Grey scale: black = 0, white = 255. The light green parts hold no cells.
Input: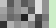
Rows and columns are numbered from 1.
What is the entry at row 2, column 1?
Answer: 162
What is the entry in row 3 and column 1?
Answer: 146
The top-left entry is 193
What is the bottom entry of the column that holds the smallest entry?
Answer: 162
